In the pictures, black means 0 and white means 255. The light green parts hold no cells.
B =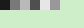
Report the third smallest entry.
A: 121
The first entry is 26
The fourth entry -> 79

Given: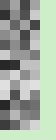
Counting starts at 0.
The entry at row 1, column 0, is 48
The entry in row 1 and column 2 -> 80
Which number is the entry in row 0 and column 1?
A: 163
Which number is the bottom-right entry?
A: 212
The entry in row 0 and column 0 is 100
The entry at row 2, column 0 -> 174
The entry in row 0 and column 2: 69
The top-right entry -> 163
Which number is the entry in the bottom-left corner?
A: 60
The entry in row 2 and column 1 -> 100

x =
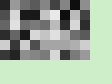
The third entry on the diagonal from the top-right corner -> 44
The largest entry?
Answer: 233
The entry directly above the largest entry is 66
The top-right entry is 142
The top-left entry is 35
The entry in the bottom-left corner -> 55
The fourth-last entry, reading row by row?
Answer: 215
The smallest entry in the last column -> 44
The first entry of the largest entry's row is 78
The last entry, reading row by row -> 153
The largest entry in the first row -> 153
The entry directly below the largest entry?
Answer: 187
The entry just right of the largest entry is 14
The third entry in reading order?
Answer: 110

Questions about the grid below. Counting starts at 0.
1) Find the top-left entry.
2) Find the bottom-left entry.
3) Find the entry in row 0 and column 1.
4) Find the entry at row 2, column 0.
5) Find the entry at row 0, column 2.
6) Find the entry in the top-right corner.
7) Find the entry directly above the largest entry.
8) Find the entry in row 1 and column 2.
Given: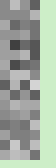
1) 138
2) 168
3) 189
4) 168
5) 148
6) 96
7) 138
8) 138

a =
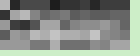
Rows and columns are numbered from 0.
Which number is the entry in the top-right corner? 61
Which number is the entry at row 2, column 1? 61
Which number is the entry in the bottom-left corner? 153
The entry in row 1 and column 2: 184
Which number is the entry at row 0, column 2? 73
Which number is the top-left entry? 184
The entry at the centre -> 101
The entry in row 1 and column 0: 51
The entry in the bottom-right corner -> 165
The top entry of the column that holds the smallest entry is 29
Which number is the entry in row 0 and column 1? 39
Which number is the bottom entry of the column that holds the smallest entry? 174
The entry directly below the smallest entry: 112
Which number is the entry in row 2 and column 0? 153

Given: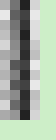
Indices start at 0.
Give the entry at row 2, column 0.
179
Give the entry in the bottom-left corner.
170
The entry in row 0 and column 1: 116
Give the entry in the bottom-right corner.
213
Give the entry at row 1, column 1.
96
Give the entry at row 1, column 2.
66
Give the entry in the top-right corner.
213
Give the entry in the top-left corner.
179
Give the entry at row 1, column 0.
232

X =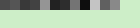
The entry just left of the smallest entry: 116
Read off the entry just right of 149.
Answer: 34
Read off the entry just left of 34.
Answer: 149

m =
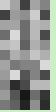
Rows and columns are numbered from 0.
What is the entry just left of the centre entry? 175
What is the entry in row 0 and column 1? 164
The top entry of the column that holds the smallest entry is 64
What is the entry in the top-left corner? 205
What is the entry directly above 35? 23
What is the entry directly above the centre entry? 97
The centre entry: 155
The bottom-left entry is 120
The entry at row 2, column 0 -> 164
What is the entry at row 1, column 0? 64
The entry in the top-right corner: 131
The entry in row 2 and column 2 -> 109
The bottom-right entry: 44
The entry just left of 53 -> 109

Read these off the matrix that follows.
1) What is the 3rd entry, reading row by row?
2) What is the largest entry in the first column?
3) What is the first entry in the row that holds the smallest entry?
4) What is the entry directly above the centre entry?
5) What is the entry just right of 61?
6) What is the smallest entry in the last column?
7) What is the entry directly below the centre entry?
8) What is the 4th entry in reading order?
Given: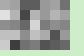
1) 93
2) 224
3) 203
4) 180
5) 113
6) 104
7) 192
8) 93

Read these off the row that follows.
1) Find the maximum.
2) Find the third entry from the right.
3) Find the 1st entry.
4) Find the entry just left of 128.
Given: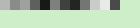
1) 233
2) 203
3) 183
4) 24
